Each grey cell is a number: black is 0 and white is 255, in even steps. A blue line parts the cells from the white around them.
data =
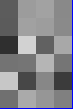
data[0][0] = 92
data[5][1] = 170
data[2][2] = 97
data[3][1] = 117
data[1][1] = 161
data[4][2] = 135
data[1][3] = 138

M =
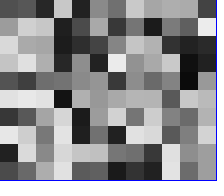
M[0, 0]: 80
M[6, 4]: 27
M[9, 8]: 33
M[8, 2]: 137
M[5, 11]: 186
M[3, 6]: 235
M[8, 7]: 111
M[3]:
[196, 224, 175, 39, 142, 34, 235, 146, 169, 201, 16, 33]
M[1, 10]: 95
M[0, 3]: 200
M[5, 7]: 181
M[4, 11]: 153
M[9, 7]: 51
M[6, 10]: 107
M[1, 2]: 199
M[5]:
[225, 232, 226, 19, 176, 152, 169, 181, 180, 89, 200, 186]
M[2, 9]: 50
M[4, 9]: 131
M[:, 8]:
[166, 27, 178, 169, 106, 180, 205, 217, 56, 33]
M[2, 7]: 197
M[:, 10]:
[171, 95, 34, 16, 11, 200, 107, 127, 142, 108]
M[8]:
[33, 218, 137, 215, 197, 192, 118, 111, 56, 224, 142, 158]
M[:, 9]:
[174, 123, 50, 201, 131, 89, 130, 89, 224, 227]
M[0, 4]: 34
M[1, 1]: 208
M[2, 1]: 170

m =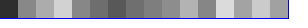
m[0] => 46
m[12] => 219
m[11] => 134
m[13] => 163
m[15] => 161

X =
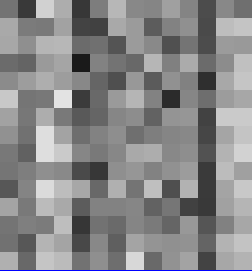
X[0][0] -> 115
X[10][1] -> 132
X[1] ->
[169, 123, 121, 162, 67, 65, 169, 155, 92, 130, 144, 74, 189, 196]
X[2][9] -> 80
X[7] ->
[145, 113, 222, 163, 110, 130, 142, 111, 126, 133, 136, 70, 165, 196]
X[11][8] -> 98
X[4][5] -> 101
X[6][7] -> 141
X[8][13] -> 210
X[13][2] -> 180
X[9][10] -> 156
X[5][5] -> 105
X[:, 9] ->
[160, 130, 80, 128, 145, 43, 148, 133, 136, 145, 79, 118, 101, 144, 146]
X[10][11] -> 58
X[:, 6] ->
[183, 169, 84, 115, 79, 154, 134, 142, 135, 143, 176, 130, 106, 95, 110]
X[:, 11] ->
[76, 74, 76, 107, 47, 110, 66, 70, 82, 58, 58, 57, 85, 100, 67]
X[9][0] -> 117
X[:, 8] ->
[133, 92, 137, 182, 91, 130, 98, 126, 173, 130, 191, 98, 122, 148, 105]
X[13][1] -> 87
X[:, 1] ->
[57, 123, 143, 100, 157, 117, 119, 113, 97, 126, 132, 121, 127, 87, 104]
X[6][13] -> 202
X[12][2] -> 123
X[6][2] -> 173
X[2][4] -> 107
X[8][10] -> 142
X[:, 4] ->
[55, 67, 107, 26, 136, 59, 89, 110, 134, 74, 167, 92, 54, 72, 114]
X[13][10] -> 146
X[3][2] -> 154
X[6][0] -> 162
